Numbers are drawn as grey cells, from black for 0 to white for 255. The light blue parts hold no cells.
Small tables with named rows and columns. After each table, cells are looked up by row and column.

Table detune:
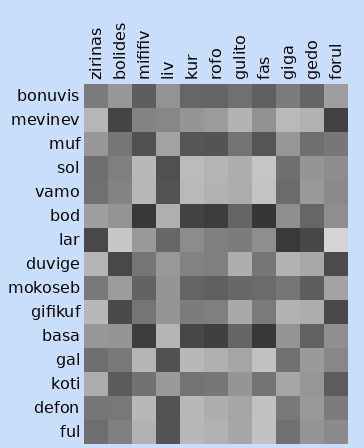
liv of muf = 163
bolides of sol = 127
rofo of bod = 61
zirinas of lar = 72
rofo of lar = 127
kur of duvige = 130
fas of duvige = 118
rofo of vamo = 178
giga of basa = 149
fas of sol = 197
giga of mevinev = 185
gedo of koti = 150
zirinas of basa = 151
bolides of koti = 91
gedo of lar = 71
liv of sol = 80
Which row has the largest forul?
lar

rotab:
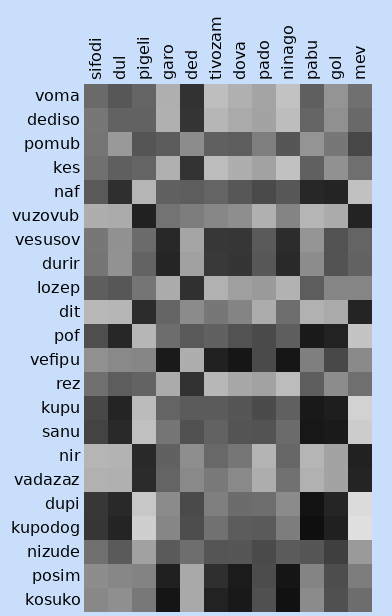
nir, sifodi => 181
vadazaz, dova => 137
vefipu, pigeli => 134
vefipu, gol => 72
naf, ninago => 87
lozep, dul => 87
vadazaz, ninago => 113
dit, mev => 36
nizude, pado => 74
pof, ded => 89
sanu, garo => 117
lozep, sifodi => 94
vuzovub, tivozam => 135
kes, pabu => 96
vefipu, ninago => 22
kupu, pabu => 25
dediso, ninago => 189
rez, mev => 111
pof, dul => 39
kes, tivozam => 188
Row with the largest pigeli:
kupodog

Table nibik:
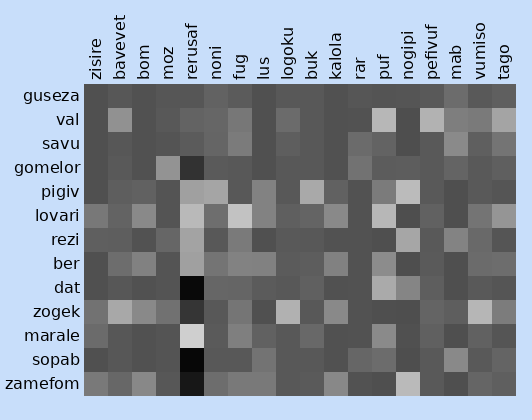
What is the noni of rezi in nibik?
88
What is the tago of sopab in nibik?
100
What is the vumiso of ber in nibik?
107
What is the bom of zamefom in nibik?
136
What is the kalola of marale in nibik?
81
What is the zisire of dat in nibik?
80
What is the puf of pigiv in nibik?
123
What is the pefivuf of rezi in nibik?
89
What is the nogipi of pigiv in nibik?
187
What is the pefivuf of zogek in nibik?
100
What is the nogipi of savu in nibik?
78
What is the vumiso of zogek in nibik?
182
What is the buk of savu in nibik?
88
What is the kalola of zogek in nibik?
137
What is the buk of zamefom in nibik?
90
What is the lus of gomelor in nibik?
80
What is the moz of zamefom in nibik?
87
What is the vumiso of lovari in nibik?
116
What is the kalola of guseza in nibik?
81
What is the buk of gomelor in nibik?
88
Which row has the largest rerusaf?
marale

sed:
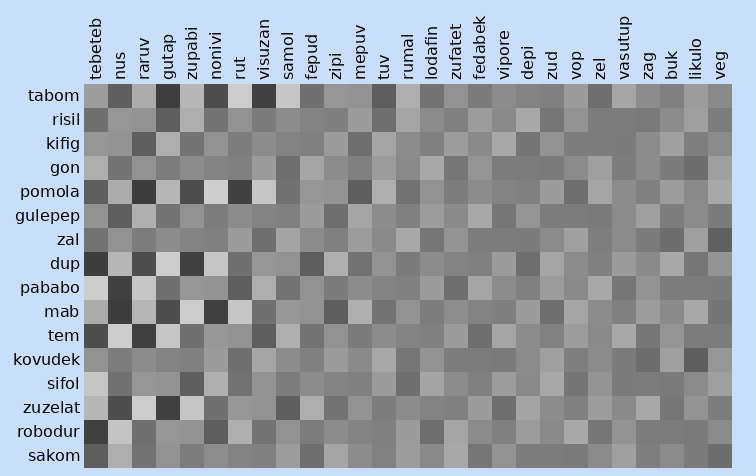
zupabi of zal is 131
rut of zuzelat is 150
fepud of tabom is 112
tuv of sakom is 129
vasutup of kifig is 123
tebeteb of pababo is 205
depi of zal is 123
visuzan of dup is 150
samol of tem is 175
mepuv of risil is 155
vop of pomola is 111
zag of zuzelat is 168
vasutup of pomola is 140
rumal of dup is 123
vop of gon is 139
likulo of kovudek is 95
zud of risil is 118
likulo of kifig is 126

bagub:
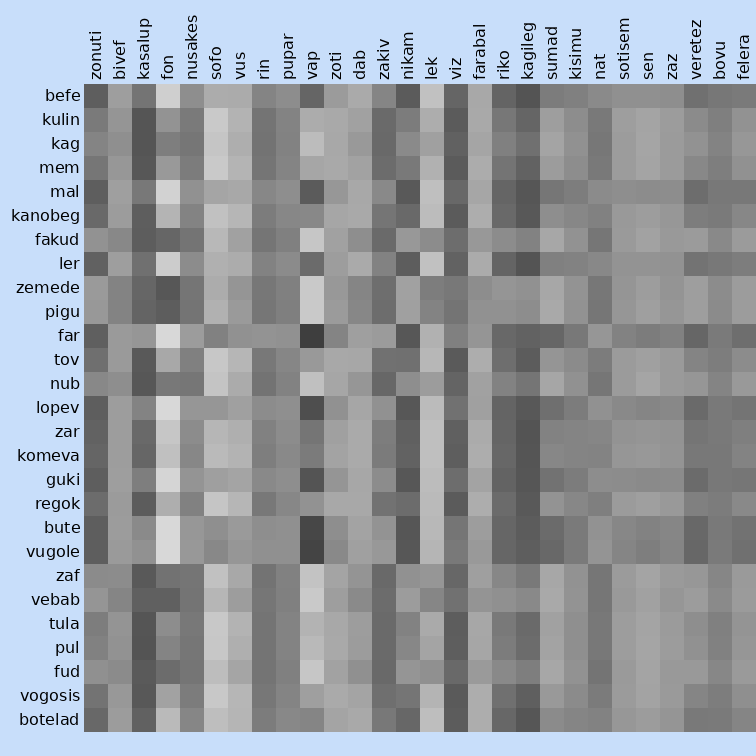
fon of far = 216
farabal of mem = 172
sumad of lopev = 111
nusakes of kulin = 122
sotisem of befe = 144
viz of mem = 91
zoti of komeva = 163
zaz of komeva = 148
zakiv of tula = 106
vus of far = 145

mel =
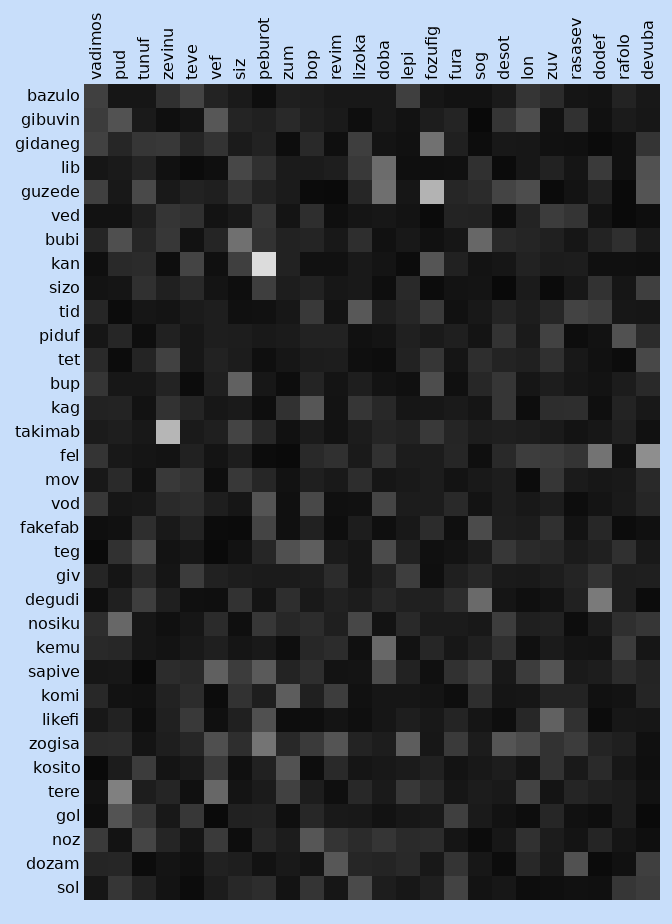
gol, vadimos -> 14
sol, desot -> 23
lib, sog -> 48
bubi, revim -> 24
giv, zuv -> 29
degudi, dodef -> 122
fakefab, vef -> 12
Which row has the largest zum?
komi

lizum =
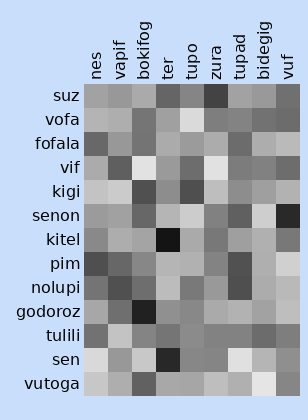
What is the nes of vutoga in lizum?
199
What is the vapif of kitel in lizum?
173
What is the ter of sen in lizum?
40
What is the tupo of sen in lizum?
135
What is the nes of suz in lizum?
162
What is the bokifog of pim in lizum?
135
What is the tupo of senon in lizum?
204
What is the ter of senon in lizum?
181

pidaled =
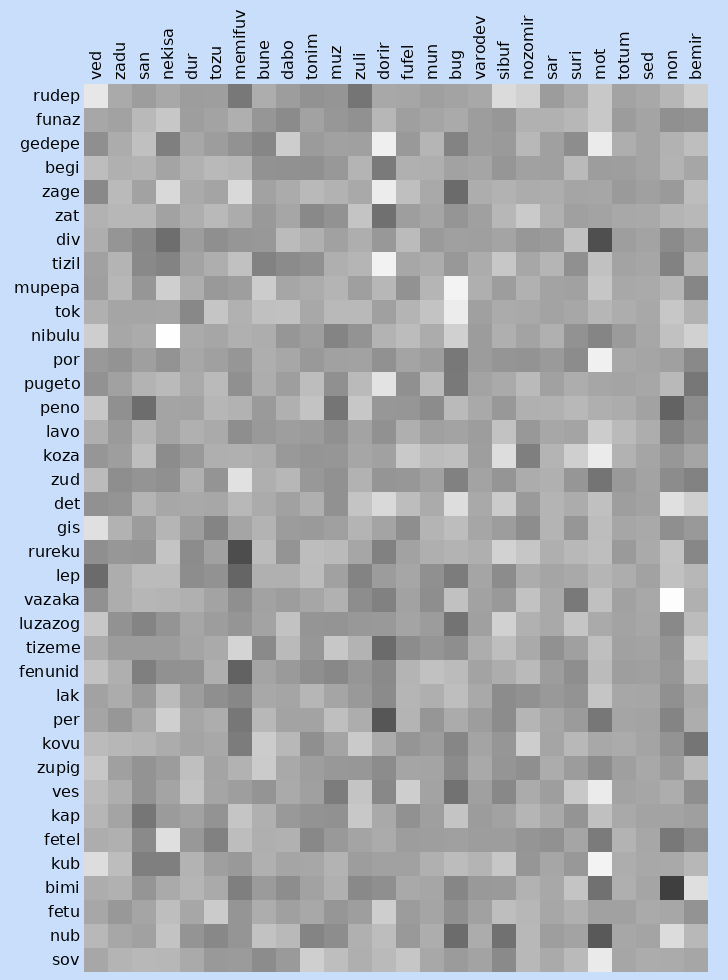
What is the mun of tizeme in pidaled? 149
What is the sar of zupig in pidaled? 172
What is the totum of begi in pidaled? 158
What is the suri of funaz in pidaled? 183
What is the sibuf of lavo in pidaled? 194
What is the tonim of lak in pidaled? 182
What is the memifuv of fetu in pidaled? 149
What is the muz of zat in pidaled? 146
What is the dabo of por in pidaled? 167
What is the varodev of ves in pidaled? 160
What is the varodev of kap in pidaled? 156
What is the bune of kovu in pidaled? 204
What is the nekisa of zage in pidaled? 217
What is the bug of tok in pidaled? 236
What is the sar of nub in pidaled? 158
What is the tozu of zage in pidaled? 164

